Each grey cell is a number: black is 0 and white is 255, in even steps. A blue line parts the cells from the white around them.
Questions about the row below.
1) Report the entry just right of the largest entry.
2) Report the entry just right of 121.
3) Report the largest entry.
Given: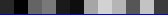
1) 181
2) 26
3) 210

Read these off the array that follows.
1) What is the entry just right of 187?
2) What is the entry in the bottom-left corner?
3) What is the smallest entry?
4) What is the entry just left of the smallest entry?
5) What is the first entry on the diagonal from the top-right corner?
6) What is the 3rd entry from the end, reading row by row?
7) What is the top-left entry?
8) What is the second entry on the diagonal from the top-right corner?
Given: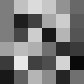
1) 175
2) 24
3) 9
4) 212
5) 104
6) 139
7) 125
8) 205

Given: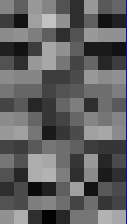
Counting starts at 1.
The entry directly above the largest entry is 133
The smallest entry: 3
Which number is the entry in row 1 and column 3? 153
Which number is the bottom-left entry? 145
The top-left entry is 133
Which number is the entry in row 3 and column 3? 126
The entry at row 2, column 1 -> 61
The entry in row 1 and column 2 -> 95
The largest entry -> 194
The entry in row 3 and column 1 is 139
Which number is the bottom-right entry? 167
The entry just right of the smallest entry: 38
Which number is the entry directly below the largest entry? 95
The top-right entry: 102
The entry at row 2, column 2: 18
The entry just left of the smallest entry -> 46
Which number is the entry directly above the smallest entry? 133

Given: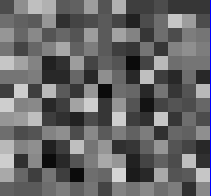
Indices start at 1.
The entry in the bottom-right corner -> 137
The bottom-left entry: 97
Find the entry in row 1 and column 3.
191
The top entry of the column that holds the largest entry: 177
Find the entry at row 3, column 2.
103
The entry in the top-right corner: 54
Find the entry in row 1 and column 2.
143
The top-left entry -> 76
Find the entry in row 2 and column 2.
97
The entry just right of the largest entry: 27
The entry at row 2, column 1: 110
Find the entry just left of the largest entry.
103
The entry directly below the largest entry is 131

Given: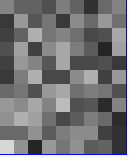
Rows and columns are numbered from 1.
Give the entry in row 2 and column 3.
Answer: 86
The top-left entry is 131
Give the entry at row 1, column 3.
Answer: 98
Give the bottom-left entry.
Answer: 215
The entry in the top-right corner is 131
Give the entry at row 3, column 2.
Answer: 98
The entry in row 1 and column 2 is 98
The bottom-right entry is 49
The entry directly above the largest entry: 105
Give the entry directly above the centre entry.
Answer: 167
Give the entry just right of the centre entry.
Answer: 139
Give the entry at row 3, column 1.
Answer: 64
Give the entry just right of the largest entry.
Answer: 145
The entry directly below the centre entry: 167
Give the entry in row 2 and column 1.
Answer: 57

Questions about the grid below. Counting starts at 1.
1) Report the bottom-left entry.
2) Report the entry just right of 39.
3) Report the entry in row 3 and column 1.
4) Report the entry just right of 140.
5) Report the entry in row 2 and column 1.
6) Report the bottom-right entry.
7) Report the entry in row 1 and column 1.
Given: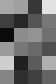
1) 133
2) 85
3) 11
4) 147
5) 63
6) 99
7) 168

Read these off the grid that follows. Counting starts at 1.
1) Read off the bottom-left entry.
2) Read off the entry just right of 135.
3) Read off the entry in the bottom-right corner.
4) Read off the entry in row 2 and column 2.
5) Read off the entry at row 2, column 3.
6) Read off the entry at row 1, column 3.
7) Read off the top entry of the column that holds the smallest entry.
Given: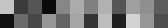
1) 17
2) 171
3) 77
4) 107
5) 71
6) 85
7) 10

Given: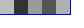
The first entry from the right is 176
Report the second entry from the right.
85
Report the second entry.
51

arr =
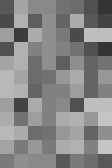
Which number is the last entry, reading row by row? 88
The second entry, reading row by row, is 164
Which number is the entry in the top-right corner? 52
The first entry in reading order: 88
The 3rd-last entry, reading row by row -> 122
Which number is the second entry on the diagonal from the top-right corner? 88
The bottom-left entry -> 122
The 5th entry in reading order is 114
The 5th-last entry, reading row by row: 137
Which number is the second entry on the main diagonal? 177
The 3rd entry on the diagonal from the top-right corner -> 74
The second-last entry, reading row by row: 108

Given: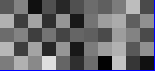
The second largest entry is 195
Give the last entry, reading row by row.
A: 16
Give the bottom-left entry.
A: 124
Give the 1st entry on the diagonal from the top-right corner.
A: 74
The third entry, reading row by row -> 16
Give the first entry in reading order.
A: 88
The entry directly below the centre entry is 24
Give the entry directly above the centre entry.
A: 24
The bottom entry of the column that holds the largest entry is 223
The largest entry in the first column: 183
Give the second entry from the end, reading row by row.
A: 54
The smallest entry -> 2
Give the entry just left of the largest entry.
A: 137
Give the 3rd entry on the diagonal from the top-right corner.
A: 157
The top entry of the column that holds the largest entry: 80
